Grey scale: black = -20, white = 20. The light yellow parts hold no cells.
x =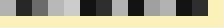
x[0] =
8
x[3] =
9

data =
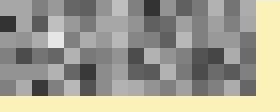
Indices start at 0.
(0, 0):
6
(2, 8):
1
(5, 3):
0
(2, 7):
9
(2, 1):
3
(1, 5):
-1
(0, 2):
0
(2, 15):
-2
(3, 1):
-8
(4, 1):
3
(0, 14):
-2
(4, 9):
-6
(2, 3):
16
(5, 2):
-11
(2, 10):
-5
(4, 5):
-11
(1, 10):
-3
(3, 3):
-4
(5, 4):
9
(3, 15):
-3
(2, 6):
4
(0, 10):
3
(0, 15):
7
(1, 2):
-6
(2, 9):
0
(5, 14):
7
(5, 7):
8
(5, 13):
0
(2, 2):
7

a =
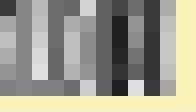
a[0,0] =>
-11
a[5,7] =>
-15
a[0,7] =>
-9
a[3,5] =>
2
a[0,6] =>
-5
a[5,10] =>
6
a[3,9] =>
-12
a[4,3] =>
-4
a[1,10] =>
10
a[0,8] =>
-3
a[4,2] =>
15
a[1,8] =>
3
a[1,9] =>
-11
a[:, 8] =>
[-3, 3, 2, -2, -5, 15]
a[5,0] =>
0
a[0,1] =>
1
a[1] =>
[6, 1, 10, -3, 7, 4, -5, -15, 3, -11, 10]
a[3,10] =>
11
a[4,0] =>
3
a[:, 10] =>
[7, 10, 11, 11, 10, 6]
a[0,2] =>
9

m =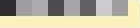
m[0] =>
-13
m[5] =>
-5
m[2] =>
7

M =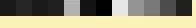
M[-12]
-16
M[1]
-14
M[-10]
-16
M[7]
16

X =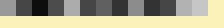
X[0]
4
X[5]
-9
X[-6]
-12
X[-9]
7

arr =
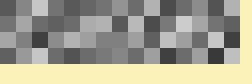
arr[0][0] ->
-6
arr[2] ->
[6, 0, -10, 2, 8, 5, 0, 0, 5, -5, 10, 5, -3, 11, -10]
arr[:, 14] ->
[8, -5, -10, 10]
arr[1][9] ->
-8
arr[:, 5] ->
[-4, 7, 5, -3]
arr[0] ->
[-6, 1, 11, -2, -6, -4, -2, 3, -3, 8, -8, -3, 2, -7, 8]
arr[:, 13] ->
[-7, -2, 11, -11]
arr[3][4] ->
-7
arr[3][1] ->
4
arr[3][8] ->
-3
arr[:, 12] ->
[2, 6, -3, 5]
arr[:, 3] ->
[-2, -5, 2, -3]

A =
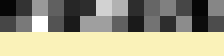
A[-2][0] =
-19
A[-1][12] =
-18
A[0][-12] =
4
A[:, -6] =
[-13, -16]
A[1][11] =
2
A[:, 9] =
[-4, -2]
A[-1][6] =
5
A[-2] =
[-19, -12, 4, -5, -14, -13, 13, 8, -13, -4, 0, -9, -19, 1]

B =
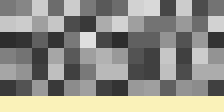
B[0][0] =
-1
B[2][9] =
-5
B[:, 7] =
[-3, 13, -13, 4, 9, -12]
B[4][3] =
10
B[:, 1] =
[1, 12, -12, -2, 3, -7]
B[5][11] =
3
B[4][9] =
-10
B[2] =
[-13, -12, -5, -12, -1, 15, -9, -13, -5, -5, 3, -7, 4, -12]
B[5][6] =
-10
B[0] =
[-1, 1, 12, -3, 12, -1, -6, -3, 13, 14, -9, 12, -8, -2]
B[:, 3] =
[-3, 11, -12, 6, 10, -11]
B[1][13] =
13
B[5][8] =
4
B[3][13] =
3
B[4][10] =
10
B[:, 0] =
[-1, 11, -13, 0, 6, -11]
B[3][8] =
-7
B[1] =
[11, 12, 5, 11, -8, -11, 7, 13, 5, -2, -2, 4, -3, 13]
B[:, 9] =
[14, -2, -5, -10, -10, 5]
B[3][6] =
8
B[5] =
[-11, -7, 4, -11, 2, 5, -10, -12, 4, 5, -5, 3, 2, -10]

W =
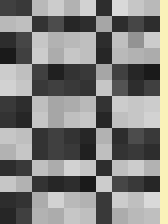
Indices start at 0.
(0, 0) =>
-10
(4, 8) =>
-14
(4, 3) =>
-15
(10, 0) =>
-13
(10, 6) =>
-13
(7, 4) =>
10
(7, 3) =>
6
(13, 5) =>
10
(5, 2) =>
-11
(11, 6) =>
12
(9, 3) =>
-10
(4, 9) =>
-16
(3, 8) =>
8
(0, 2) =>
9
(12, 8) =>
10
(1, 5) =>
-13
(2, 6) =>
-13
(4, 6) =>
6
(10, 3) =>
7
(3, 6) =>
-14
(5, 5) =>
-12
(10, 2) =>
10
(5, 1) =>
11
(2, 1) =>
-9
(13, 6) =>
-11
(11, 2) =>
-12
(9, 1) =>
11
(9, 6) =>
10
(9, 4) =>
-11
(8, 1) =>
10
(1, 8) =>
-9
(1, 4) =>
-14

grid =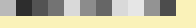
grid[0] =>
9
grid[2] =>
-7
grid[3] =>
-2
